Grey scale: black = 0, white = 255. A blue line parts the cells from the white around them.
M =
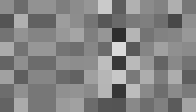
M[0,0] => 142
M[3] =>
[171, 115, 151, 151, 116, 110, 135, 107, 218, 89, 133, 161, 144, 139]
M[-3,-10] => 106
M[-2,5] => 147
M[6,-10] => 144
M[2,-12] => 132
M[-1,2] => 119
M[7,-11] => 119
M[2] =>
[115, 147, 132, 132, 152, 165, 127, 150, 46, 181, 116, 130, 133, 152]
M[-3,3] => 134
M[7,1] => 171
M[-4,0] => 100
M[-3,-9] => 98
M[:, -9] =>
[140, 141, 165, 110, 141, 98, 147, 161]
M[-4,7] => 190
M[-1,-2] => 91
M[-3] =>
[161, 95, 134, 134, 106, 98, 160, 182, 199, 121, 173, 126, 173, 94]
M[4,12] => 137
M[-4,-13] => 143
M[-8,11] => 130
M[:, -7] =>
[202, 87, 150, 107, 190, 182, 181, 85]
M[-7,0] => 84
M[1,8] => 106
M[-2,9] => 188

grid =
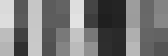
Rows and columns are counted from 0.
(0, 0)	218
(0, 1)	87
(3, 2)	201
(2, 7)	45
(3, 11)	84
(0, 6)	69
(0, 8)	36
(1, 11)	135
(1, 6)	61
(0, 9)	157
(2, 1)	64
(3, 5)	187
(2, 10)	101
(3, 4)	132

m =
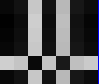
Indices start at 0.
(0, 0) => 8
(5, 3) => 17
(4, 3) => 197
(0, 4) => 184
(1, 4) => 190
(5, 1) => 18
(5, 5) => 23
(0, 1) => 18
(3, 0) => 7
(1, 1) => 11
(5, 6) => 12
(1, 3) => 11

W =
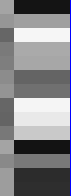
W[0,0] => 164
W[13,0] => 157
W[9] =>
[120, 201, 201, 201, 201]
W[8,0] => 100
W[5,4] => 100
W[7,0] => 102
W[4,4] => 167
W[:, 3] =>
[20, 159, 246, 170, 167, 100, 112, 245, 233, 201, 19, 121, 44, 46]
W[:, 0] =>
[164, 150, 102, 122, 126, 140, 148, 102, 100, 120, 164, 137, 157, 157]
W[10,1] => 19
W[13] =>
[157, 46, 46, 46, 46]
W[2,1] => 246
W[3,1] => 170
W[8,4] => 233
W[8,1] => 233
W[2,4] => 246

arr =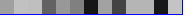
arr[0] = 160
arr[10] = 181
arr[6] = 22
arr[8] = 67

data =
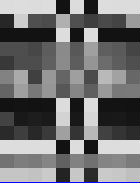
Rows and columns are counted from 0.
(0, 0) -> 220
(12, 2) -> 194
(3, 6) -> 160
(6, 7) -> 154
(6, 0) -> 100
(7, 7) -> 19
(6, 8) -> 121
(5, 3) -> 152
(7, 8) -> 19
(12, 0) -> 197
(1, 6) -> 62
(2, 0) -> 18
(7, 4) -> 220
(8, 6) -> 214
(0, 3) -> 221
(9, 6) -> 184
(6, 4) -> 87
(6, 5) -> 134
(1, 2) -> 79
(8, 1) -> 25
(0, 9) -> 220
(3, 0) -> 78
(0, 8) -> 220
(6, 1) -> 159
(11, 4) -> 97
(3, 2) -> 71
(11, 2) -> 122
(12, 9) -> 191
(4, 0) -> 56
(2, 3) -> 18
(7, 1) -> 19
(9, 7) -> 65
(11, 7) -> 132

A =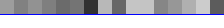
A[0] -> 157
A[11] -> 134
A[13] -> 176
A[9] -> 197
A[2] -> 146
